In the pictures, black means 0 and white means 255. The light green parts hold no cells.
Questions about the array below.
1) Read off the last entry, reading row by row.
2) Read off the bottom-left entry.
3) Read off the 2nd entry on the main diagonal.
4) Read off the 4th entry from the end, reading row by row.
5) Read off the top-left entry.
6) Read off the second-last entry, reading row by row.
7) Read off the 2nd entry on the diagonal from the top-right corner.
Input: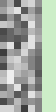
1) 131
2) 213
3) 198
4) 173
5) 131
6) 213
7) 160

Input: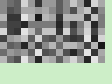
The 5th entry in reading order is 153
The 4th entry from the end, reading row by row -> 153
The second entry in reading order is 109
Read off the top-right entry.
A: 168
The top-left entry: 137
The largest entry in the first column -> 212
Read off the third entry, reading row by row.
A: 94
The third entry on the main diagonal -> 53
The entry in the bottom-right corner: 153
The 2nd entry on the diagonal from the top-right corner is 53
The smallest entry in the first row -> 37
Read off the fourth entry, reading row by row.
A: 212
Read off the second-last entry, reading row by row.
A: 227
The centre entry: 196
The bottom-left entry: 183
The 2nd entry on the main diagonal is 80
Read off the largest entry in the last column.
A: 212
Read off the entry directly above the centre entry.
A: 122
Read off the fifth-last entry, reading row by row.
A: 212
